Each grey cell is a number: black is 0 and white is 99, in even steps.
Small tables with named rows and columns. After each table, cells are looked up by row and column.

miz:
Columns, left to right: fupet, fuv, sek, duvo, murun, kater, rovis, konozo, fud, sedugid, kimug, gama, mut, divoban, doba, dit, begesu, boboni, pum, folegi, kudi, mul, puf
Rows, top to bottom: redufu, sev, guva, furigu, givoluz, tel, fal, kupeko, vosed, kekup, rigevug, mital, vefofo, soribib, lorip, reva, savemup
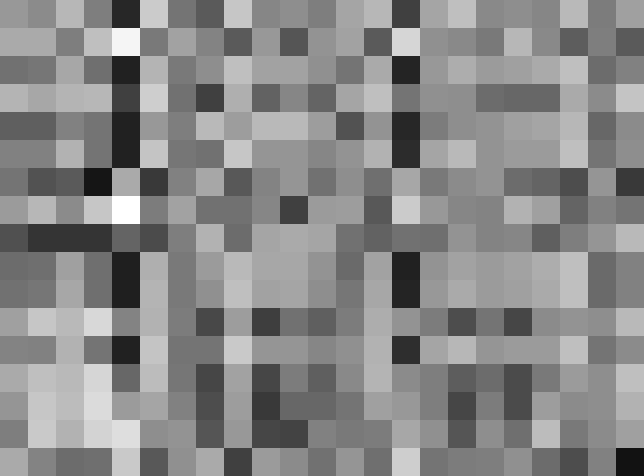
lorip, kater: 64
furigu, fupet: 70
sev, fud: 35
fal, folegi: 39
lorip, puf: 69
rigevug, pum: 62
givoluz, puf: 54
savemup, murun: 78
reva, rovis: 57
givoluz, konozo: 72
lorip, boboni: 48
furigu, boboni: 42
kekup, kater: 68
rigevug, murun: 12
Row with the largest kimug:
givoluz

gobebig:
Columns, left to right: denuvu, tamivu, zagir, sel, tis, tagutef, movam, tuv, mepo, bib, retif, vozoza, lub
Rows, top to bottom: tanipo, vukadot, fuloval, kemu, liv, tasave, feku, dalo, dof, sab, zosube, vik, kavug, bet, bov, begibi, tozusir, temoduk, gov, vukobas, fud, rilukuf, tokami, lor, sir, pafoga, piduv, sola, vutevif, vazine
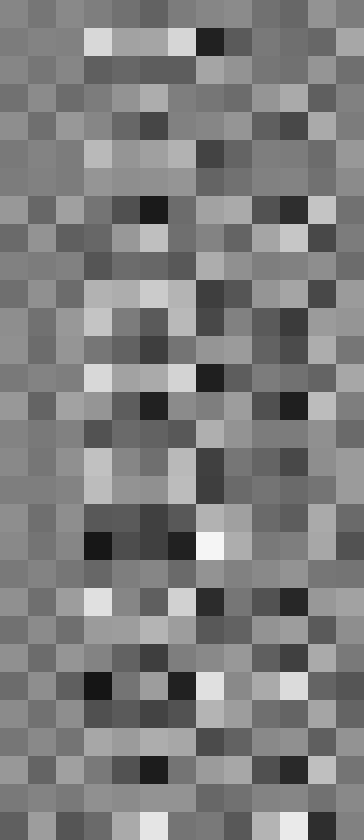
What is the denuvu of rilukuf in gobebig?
56
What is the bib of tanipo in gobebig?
44
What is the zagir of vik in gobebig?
59
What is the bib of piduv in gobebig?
53
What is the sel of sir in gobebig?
8
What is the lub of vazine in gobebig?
50
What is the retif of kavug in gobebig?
29
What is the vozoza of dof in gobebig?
28
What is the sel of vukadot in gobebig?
84
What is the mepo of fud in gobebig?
50
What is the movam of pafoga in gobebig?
32
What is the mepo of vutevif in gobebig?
44
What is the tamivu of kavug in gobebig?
42
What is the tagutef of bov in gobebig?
13
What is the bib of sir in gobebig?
66
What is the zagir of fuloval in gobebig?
52
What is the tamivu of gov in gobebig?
43
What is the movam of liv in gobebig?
50
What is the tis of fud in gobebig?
49
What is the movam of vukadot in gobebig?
83
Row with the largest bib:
vazine

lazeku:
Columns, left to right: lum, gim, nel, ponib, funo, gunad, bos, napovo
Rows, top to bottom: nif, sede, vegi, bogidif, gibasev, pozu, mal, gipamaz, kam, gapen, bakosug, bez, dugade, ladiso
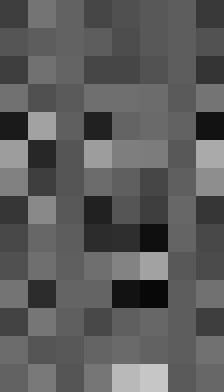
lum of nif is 24
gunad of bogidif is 42
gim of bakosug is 17
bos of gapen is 34
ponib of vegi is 27
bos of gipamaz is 40
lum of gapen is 31
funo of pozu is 49
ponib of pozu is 61
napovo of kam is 28
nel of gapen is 37
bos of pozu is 34
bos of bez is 36
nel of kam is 36
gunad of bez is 40

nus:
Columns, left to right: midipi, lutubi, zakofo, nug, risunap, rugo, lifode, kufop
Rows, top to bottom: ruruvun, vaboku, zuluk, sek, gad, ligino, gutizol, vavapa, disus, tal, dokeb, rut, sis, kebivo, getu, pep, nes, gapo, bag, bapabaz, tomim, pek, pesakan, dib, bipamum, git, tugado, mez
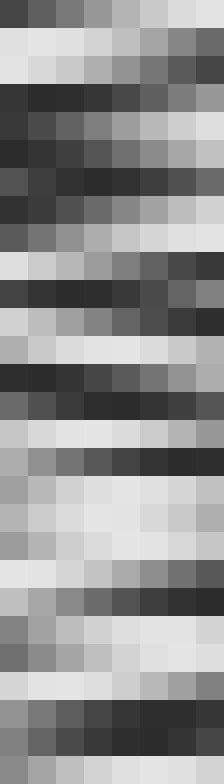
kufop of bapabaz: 77
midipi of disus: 35
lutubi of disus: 45
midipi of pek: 74
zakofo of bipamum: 89
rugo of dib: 87
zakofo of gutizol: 19
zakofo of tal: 71
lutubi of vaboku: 89
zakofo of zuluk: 78
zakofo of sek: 18
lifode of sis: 78
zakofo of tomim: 83
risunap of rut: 39
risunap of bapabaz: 89
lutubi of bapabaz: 70
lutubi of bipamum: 88

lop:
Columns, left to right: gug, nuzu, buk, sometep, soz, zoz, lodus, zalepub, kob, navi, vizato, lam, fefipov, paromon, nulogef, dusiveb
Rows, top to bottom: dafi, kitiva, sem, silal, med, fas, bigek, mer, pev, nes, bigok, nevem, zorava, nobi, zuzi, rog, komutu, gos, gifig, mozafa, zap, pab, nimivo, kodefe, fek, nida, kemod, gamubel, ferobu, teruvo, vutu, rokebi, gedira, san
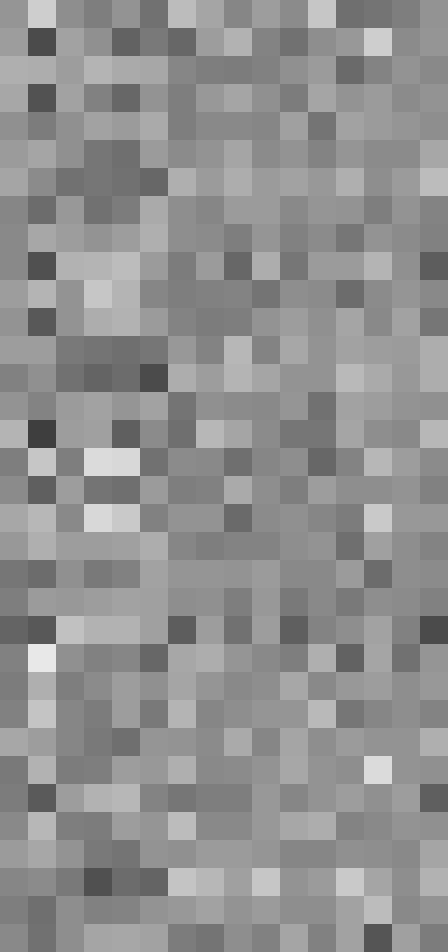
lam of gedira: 55
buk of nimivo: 75
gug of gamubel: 47
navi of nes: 67
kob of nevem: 49
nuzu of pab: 60
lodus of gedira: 59
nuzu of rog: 24
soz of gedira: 51
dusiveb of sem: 53
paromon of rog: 55
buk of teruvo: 49
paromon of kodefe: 64
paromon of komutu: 71
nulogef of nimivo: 50
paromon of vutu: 55
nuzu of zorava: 61
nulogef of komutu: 61
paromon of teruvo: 53
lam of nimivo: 51

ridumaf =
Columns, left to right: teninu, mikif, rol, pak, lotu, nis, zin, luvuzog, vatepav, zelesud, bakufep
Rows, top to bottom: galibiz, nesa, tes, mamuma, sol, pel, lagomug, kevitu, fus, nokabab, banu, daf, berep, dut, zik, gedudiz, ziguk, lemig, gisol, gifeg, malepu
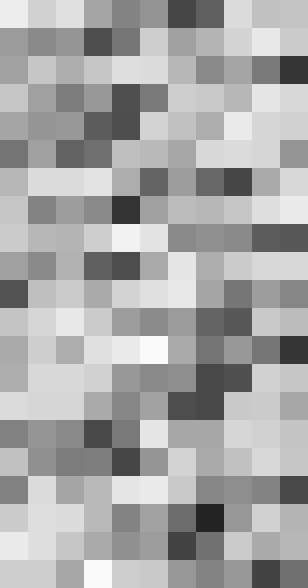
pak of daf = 79
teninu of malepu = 80
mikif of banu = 74
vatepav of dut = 31
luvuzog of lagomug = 40
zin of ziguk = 82
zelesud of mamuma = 89
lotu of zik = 52
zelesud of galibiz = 75
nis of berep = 97
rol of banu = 79
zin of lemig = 78
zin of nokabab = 89
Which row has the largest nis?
berep

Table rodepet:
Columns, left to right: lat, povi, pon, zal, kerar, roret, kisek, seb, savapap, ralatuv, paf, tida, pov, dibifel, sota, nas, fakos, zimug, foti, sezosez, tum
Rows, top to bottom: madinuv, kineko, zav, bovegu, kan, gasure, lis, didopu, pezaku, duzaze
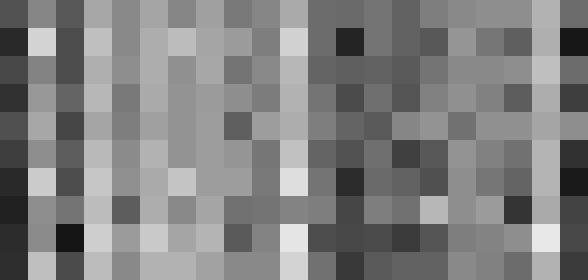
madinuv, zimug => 55
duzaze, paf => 82
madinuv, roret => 64
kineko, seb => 64
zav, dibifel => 38
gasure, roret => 69
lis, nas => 31
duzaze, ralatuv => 53
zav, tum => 42
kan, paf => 67
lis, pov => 17
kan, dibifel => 35

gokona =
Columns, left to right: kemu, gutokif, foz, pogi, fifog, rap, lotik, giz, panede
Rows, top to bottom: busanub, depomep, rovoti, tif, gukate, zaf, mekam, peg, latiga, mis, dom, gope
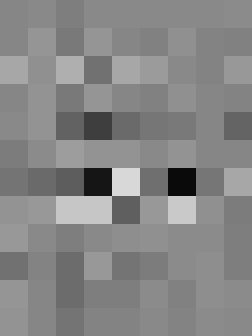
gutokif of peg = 59
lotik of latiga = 54
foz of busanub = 49
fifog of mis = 45
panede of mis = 49
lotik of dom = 50
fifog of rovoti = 65
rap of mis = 48
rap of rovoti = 60
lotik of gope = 51
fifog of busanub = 53
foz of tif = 47

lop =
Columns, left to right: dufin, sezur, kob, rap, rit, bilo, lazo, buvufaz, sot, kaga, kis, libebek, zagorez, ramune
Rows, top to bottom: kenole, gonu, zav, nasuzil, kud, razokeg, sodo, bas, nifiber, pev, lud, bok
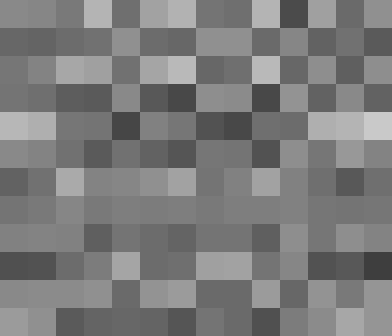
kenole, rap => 70
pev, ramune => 24
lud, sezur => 54
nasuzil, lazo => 28
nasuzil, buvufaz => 55
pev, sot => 63
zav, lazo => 72
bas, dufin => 45
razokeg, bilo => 38
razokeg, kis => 55
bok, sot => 41
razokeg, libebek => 46
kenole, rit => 43
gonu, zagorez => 44

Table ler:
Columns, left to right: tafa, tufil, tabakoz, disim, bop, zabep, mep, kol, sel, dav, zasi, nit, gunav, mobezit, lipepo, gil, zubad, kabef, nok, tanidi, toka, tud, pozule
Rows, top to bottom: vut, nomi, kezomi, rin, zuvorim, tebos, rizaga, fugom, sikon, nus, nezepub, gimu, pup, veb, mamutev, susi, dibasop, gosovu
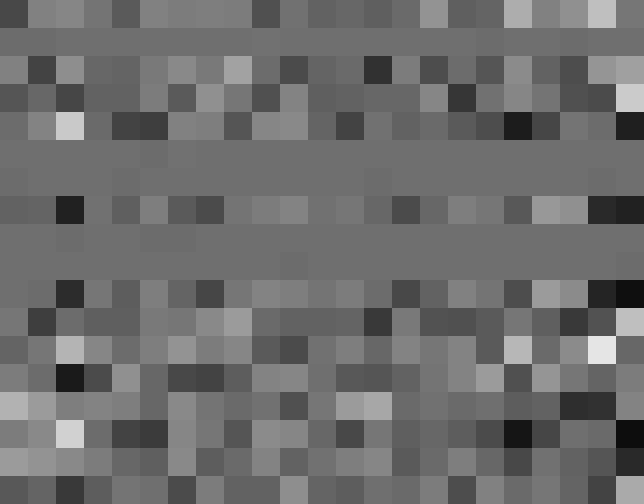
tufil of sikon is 43
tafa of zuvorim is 42
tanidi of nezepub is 60
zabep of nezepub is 49
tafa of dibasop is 60
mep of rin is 35
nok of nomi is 43
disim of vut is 45
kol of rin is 56
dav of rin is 31
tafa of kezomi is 50
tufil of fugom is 39
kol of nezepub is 27
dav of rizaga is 43
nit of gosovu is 39
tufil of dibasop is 57
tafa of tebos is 43
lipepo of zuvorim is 38
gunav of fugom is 46
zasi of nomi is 43

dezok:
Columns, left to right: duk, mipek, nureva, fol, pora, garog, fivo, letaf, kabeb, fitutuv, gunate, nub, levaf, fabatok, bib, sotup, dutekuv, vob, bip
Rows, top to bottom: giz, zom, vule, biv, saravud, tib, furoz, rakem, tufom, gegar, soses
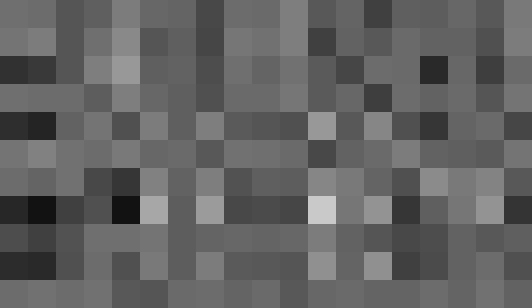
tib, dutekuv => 37
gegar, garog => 47
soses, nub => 40
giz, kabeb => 42
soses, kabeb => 39
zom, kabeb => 46
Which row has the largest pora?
vule

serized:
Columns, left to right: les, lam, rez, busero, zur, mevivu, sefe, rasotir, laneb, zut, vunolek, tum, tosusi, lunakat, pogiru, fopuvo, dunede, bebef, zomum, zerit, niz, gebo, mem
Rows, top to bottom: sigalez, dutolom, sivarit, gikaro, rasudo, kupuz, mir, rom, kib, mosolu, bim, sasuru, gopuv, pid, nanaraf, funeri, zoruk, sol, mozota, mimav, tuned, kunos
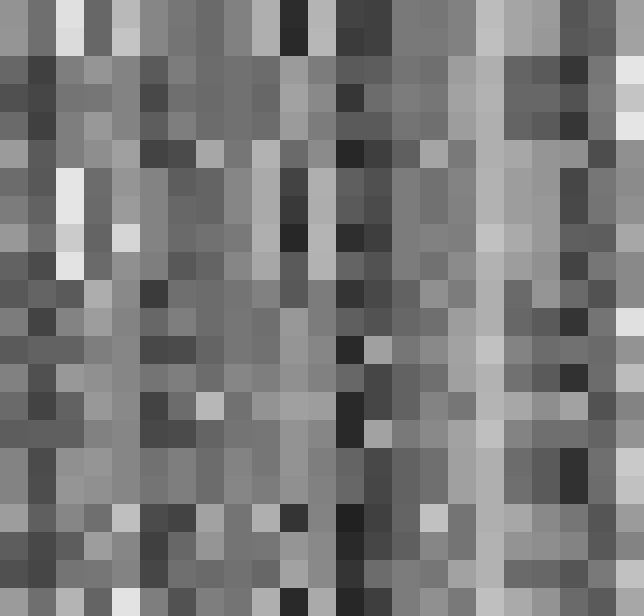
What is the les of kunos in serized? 60
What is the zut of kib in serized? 68
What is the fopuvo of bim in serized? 56
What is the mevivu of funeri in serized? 28
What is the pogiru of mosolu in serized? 48
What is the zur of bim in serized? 53
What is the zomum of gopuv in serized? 51
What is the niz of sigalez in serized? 33
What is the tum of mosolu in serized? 69
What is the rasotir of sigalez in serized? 41
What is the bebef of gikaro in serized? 69
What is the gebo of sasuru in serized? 45
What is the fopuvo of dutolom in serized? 47
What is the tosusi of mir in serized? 37

